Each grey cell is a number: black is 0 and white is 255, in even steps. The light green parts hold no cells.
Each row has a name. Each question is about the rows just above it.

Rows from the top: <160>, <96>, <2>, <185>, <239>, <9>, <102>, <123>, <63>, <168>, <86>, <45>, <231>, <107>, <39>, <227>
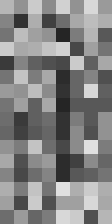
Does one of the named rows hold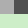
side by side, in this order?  no
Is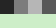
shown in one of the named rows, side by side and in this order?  yes
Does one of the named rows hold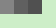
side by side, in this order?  yes
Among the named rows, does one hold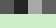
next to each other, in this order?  no
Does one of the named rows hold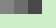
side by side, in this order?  no

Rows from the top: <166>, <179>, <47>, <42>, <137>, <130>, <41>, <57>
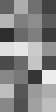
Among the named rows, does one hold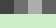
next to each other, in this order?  no
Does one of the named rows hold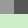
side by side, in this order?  no
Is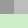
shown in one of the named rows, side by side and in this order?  no

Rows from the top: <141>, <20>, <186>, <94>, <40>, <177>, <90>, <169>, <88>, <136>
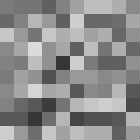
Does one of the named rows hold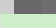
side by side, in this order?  yes
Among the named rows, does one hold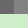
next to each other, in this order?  yes
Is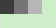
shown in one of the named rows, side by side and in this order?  yes
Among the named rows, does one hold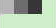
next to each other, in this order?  no
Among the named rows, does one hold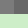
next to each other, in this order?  no
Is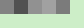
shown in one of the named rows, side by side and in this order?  no

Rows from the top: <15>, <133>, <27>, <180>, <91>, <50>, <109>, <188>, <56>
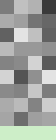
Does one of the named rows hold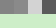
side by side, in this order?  yes
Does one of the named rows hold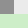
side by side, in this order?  no
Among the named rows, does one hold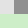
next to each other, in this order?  no
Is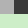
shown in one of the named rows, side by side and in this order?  yes
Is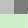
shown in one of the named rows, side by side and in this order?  no
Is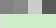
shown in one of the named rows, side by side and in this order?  no

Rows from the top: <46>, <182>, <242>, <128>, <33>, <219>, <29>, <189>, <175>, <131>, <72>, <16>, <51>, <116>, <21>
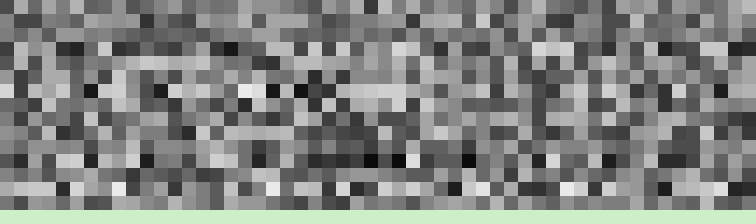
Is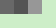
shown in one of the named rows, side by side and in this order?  yes
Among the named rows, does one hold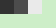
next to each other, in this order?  yes
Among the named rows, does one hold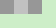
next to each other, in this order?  yes

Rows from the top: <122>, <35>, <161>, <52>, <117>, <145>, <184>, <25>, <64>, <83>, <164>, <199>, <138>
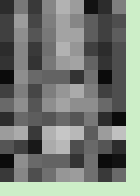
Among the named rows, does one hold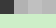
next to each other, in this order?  no
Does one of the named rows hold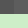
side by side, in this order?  no
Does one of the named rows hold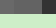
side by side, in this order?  yes

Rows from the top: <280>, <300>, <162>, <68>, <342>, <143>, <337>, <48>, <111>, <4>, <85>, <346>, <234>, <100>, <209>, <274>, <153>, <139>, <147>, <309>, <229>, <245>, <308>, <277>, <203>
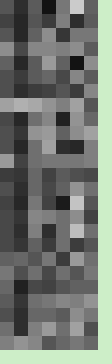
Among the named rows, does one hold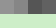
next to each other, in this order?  no
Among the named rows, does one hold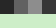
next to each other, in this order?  yes
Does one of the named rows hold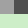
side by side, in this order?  yes
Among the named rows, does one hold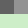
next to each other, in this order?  yes

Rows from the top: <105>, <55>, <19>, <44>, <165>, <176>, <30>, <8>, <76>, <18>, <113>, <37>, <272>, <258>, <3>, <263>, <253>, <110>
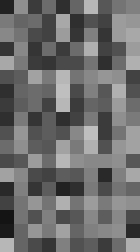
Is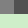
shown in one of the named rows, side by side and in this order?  yes
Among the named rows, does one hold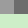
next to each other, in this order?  yes
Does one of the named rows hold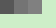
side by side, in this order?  yes
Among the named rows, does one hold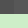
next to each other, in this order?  no
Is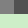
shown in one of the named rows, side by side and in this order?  yes
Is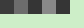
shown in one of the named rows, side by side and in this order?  no

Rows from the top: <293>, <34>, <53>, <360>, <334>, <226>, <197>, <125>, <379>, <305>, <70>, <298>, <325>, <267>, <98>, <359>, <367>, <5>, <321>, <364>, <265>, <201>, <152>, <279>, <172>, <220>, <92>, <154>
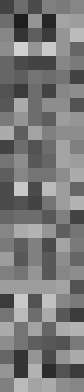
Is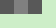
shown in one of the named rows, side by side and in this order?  yes
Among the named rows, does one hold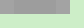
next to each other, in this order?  no

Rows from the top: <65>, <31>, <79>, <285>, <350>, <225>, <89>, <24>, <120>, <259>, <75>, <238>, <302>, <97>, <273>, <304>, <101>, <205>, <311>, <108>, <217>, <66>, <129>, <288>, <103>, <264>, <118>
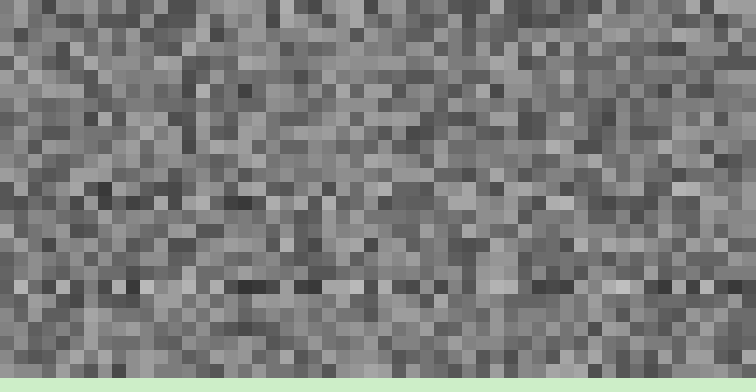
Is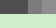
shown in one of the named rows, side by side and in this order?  yes
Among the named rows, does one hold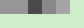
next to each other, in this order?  yes
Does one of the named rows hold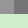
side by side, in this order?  yes
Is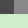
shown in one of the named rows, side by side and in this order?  yes
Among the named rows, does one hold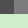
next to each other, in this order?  yes

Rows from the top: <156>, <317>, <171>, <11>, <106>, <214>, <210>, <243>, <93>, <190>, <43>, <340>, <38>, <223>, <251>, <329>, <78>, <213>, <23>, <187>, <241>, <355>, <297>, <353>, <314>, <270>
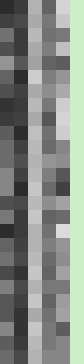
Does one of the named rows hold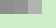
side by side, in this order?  no
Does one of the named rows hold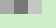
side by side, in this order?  yes
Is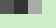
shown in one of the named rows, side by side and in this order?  yes
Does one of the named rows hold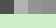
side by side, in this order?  yes
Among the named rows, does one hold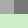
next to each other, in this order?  yes
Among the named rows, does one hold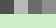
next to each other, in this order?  no
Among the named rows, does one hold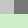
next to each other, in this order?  yes

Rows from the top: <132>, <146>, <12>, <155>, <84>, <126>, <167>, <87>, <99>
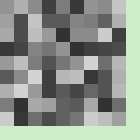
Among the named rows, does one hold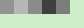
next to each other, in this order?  no
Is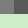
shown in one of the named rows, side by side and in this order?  no
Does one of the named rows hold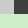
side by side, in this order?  yes
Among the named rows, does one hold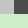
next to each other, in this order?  no
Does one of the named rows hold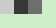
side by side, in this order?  yes
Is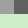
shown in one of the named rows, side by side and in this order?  yes
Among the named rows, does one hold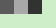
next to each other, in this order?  yes

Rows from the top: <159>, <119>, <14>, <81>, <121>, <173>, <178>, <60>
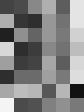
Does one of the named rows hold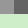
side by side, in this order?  no
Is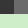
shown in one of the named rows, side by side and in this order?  no
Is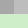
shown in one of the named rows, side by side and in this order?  yes
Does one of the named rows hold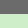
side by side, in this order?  yes
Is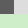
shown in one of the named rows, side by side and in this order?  no
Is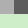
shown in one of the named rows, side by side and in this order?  yes
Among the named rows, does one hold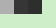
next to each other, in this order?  yes

